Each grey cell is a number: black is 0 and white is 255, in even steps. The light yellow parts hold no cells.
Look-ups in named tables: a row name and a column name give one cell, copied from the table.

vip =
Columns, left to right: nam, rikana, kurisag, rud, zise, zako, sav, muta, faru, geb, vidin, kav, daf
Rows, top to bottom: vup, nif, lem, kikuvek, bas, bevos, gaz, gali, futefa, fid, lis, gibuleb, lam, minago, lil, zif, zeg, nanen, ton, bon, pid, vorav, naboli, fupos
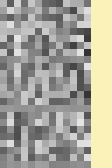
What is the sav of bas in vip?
203
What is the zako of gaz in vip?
166
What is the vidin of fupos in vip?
141
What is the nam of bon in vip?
107
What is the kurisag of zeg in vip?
83
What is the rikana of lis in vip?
119
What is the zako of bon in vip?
101
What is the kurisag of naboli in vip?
106
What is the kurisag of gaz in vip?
195
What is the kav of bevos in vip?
218
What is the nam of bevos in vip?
197
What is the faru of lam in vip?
139
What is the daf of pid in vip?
225
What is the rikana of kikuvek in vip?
222

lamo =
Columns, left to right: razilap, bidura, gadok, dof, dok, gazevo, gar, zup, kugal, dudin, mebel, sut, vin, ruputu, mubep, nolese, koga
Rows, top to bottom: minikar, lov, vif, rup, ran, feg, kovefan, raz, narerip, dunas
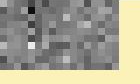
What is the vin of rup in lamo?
186
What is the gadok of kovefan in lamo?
147
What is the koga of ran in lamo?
120
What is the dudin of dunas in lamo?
138
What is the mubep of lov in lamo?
165
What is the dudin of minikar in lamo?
117
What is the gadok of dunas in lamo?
148
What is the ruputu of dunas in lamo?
115

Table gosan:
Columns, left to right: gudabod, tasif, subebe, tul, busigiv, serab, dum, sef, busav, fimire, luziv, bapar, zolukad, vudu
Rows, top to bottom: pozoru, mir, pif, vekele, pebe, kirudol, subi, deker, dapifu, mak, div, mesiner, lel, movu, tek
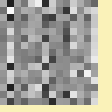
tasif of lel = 32
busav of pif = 160
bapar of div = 96
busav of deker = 148
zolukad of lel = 126
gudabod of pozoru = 174
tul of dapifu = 124
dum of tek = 128

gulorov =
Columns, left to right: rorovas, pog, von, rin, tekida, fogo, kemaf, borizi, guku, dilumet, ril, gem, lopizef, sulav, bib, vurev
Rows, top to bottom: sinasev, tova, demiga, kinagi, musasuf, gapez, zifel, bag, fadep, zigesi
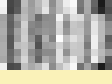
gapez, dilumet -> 191
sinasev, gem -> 121
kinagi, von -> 137
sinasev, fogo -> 184
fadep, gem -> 190
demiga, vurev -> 103
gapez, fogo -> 94

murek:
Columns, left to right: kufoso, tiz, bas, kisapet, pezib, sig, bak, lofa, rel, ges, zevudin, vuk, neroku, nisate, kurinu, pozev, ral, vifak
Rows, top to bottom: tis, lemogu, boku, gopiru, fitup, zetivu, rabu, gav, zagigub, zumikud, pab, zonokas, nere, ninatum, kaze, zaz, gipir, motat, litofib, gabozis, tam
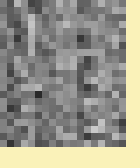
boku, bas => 97
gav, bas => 108
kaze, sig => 104
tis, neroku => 99
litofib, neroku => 155
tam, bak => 86
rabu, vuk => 92
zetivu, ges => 125
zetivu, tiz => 125
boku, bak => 98
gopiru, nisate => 157
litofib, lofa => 117
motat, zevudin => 142
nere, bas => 131
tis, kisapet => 142
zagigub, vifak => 107

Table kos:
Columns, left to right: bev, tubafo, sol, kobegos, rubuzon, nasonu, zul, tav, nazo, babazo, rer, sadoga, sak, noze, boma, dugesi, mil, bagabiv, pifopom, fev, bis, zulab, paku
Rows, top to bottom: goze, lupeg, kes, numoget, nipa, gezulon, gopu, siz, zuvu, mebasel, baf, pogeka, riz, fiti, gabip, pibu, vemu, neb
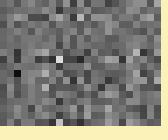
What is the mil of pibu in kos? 111
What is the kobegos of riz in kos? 104
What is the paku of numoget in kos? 116
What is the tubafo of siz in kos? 112
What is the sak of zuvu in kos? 106
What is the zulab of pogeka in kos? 83
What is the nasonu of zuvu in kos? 61
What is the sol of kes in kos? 153
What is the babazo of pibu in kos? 117
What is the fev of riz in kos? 121
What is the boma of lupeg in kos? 95
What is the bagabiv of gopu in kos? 107
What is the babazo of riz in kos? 89
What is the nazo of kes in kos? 164
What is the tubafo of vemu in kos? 104
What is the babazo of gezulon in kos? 132
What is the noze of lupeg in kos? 91
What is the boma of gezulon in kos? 113
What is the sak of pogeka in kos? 74
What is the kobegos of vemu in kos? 113

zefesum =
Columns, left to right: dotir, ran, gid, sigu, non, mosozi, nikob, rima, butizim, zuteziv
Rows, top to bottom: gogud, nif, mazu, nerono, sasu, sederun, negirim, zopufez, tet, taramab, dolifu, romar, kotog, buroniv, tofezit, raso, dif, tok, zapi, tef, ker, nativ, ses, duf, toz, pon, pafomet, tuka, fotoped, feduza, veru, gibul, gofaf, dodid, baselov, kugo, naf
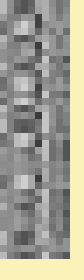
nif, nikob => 173
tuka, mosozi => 153
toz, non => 132
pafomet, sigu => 206
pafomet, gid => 188
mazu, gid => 127
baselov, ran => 142
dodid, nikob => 193
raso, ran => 139
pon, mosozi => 60
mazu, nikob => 173
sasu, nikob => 152
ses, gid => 157
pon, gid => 182
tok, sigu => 92
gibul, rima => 121
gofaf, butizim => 138

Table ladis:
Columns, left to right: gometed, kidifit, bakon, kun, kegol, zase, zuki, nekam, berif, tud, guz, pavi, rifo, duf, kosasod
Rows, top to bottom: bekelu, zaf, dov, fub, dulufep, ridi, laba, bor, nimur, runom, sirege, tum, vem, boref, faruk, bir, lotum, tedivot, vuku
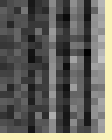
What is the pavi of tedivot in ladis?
83
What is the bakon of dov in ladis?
83
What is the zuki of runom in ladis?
47
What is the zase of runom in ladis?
58
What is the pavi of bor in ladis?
71
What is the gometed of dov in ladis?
85
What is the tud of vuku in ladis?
37
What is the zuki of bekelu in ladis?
62
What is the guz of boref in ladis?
100
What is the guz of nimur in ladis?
163
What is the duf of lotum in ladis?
146
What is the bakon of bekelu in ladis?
85
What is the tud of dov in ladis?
10
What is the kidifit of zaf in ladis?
78
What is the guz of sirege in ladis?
108
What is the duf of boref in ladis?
143
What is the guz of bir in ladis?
133
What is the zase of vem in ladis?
60
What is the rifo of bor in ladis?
0
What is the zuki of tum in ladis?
60

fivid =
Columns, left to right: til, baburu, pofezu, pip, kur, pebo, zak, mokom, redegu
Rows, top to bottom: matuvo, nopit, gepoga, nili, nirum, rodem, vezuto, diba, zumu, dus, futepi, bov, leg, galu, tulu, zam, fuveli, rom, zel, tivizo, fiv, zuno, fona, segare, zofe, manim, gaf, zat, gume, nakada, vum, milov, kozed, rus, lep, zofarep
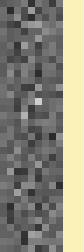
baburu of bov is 115
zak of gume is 77
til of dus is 91
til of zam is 95
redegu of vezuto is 95
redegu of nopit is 90
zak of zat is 87
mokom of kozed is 91
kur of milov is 117
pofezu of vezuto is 53
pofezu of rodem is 100
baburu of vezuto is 111
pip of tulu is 109
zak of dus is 115
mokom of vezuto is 122
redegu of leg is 142
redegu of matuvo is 121
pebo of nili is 159
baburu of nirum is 92
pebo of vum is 79

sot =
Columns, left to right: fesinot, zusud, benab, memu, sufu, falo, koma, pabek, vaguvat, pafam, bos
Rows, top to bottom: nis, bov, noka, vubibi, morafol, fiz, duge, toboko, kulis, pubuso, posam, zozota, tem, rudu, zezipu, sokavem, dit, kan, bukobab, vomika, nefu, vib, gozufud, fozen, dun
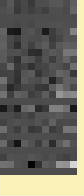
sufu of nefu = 82
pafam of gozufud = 66
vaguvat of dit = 91
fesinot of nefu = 105
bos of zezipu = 77
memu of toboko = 72
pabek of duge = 65
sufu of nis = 58
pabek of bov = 78
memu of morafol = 79
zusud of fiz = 73
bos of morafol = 130
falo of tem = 57
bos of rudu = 138
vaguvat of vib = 76
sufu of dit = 65
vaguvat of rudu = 150
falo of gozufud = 80
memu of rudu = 91
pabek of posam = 79

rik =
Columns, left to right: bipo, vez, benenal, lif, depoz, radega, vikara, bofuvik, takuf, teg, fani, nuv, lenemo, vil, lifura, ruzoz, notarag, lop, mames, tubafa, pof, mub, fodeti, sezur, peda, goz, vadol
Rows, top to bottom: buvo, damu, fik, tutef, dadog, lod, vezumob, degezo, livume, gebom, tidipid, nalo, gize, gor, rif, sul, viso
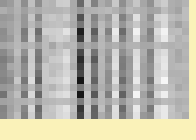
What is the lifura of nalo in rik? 181
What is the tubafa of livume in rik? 223
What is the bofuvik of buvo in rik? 180
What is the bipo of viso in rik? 135
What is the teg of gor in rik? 223
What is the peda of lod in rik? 196
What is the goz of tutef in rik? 161
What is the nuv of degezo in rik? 72
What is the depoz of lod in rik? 206
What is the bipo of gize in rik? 151
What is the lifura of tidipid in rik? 183
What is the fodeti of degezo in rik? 208
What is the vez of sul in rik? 161
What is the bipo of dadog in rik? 141
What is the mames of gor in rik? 160
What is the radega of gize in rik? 144
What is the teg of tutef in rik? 188
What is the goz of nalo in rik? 180
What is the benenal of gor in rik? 190

